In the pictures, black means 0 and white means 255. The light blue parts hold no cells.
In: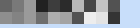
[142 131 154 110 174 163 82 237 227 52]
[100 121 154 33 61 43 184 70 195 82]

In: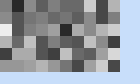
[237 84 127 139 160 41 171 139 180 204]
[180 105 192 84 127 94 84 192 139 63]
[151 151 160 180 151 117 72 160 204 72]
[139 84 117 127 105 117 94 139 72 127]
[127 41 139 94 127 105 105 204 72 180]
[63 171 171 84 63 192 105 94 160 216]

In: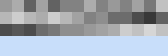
[183 205 183 172 205 183 162 130 142 108 108 76 56 98]
[153 172 98 162 98 130 130 172 130 153 130 162 120 193]
[76 87 76 108 120 142 142 153 162 172 205 193 214 193]

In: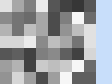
[225 167 127 235 86 65 54 86]
[214 214 235 138 190 167 116 225]
[179 116 190 167 76 147 190 225]
[158 179 65 202 190 202 246 107]
[147 214 158 76 158 246 95 95]
[138 116 107 167 76 127 246 107]
[86 95 65 127 138 95 65 214]

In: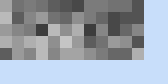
[186 93 134 154 114 103 143 123 103 72 83 83]
[175 154 175 186 143 197 154 93 114 154 143 83]
[164 114 123 114 93 83 72 123 123 114 114 83]
[154 134 123 61 186 143 175 61 134 72 103 134]
[93 154 134 186 134 164 164 143 123 103 103 175]

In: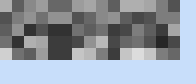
[208 113 94 156 60 60 197 185 125 60 197 220 197 125 103]
[175 94 137 156 103 103 156 166 137 94 175 175 166 125 82]
[113 50 175 166 60 60 72 146 185 72 103 113 82 38 72]
[94 146 50 82 50 50 113 94 113 60 72 125 94 60 166]
[82 125 146 113 146 146 82 103 137 146 94 72 82 125 125]

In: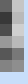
[153 185]
[131 142]
[99 197]
[87 120]
[77 207]
[56 185]

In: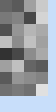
[192 140 192 160]
[160 192 101 90]
[121 131 72 212]
[112 121 112 224]
[101 90 160 202]
[90 149 140 131]
[81 149 181 169]
[50 72 140 169]

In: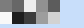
[248 29 60 157 210]
[124 103 238 145 92]
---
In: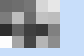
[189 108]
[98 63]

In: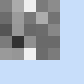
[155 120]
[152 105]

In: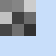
[64 107]
[111 49]

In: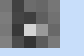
[69 63]
[56 211]

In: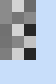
[118 137]
[211 39]

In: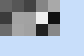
[163 162]
[166 161]

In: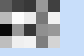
[252 235]
[151 55]

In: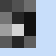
[38 17]
[212 17]

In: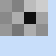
[174 15]
[117 173]
